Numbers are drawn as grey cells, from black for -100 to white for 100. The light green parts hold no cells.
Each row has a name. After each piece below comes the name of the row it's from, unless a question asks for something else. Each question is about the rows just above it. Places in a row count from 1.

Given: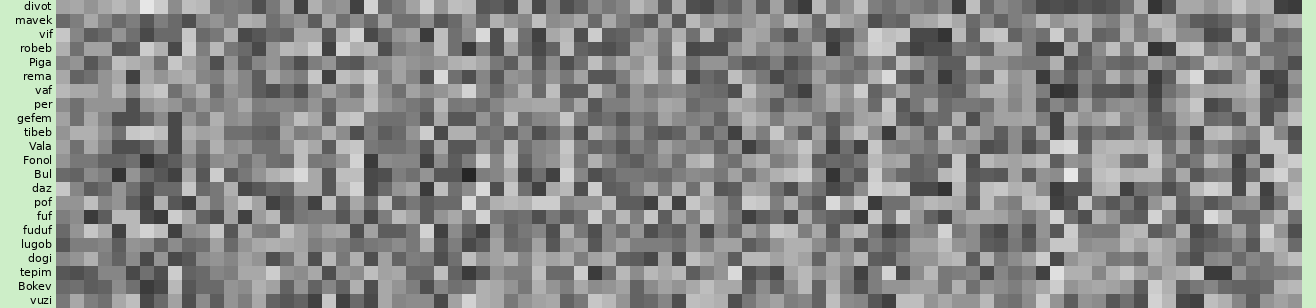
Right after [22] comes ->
[44]
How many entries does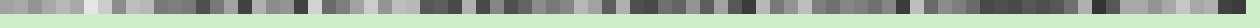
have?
89

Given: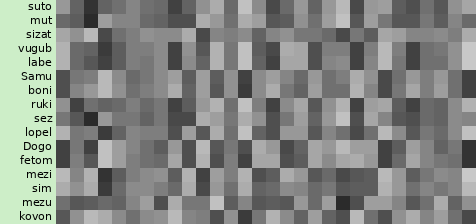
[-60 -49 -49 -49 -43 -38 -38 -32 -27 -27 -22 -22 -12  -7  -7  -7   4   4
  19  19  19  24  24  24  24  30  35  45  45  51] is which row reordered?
Dogo
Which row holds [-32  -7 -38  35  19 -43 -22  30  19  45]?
Dogo
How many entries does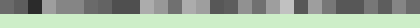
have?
30
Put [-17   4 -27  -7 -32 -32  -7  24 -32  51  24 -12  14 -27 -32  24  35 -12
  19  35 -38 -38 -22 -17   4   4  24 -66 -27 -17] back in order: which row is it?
mut
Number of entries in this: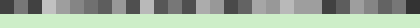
30
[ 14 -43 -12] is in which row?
Samu

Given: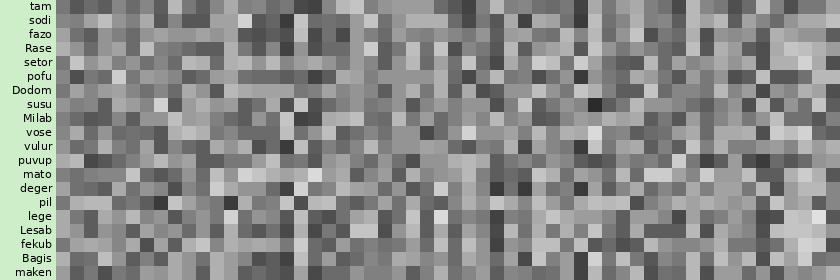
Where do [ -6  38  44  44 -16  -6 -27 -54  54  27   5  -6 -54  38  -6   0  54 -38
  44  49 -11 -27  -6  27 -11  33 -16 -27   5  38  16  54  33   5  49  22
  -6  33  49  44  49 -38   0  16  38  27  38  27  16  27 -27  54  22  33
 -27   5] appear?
pil
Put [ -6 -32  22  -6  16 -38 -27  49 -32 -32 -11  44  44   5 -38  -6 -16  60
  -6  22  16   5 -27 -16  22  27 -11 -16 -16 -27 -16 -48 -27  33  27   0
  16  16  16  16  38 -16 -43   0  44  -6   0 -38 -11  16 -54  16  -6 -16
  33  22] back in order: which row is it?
pofu
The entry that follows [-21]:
[-54]

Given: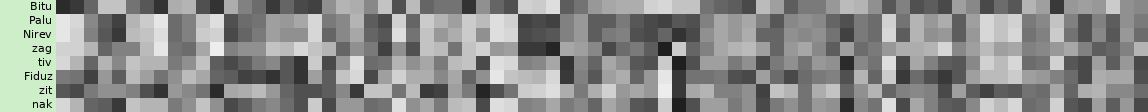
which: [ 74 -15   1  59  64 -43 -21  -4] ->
Nirev
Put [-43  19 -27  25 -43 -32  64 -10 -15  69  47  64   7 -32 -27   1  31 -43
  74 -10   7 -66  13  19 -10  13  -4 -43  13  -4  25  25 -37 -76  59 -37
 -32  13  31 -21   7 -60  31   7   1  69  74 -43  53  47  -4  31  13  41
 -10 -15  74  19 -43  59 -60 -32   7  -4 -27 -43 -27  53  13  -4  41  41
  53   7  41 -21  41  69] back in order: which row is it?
tiv

